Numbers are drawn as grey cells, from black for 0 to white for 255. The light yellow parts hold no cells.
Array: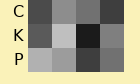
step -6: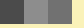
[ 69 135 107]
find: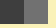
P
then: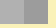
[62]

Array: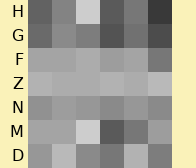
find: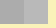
Z
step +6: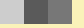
[211  96 125]
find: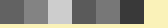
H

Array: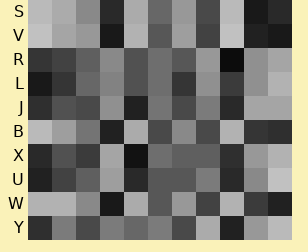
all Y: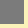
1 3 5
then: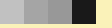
[178]
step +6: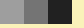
[164 122  39]
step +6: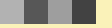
[184  93 164  72]

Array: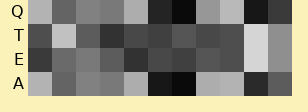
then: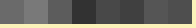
[213]
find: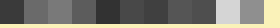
E
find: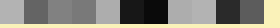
A
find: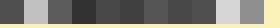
T
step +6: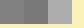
[135 127 179]

